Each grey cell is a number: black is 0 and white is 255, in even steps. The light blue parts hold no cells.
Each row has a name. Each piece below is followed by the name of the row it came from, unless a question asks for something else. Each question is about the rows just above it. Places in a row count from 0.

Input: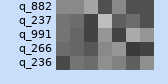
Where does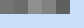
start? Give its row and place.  q_236, 1
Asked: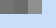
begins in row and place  q_236, 1
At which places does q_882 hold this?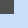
3 5 6
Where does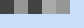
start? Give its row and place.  q_991, 2
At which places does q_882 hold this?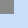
0 1 4
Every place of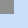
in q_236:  3 6

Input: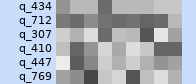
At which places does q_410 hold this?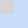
3
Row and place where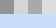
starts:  q_410, 2
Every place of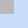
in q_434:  1 2 4 5 6
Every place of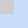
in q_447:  3 5
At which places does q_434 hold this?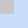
7 8
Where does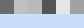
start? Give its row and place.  q_307, 3
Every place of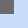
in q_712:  1 4 7

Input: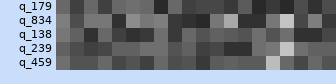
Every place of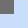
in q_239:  6 7 14 17
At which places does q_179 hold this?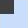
1 3 9
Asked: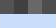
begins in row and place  q_459, 5
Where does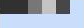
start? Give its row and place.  q_834, 13
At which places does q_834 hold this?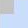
16
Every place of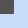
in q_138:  10 13 15

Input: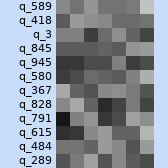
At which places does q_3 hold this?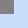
0 1
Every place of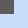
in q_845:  0 1 2 4
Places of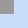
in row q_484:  3 6
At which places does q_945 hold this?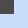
2 3 6
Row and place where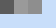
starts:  q_418, 0
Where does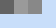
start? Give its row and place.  q_484, 2
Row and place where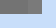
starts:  q_589, 3

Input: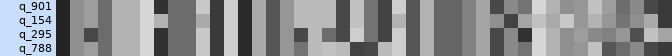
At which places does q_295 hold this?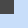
2 17 20 31
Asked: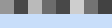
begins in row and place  q_295, 16
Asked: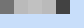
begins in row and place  q_788, 17
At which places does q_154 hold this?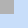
4 5 7 24 26 38
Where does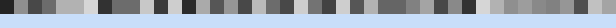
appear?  q_295
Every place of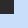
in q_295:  13

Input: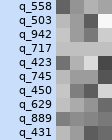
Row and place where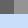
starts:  q_558, 0
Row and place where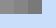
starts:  q_889, 1
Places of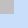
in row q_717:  0 1 2 3
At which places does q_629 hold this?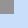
2

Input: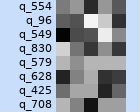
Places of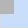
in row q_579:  0 2 3 4
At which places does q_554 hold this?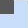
4

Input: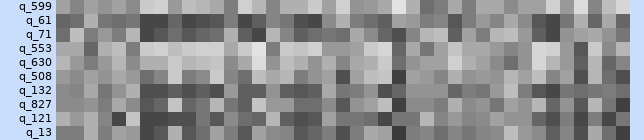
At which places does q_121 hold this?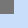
10 20 21 24 25 40
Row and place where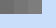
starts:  q_132, 37
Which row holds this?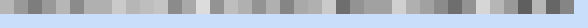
q_630
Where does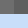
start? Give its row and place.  q_61, 22
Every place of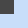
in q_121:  4 6 7 23 37 39

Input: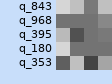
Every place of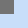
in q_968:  0 1 2
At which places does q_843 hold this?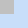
1 3
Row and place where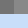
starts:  q_968, 2
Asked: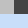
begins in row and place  q_353, 1
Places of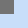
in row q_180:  1 2 3
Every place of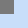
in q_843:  2

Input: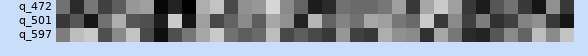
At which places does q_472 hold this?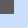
4
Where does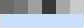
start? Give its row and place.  q_472, 22
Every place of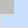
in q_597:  1 15 34
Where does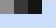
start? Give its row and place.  q_501, 34
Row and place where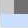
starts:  q_597, 11
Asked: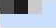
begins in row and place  q_501, 6

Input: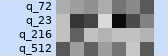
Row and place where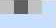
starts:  q_216, 0
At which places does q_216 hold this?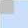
0 2 4 5
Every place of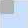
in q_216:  3 6
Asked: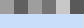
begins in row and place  q_512, 1
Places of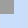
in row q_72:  1
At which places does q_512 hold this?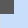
0 6

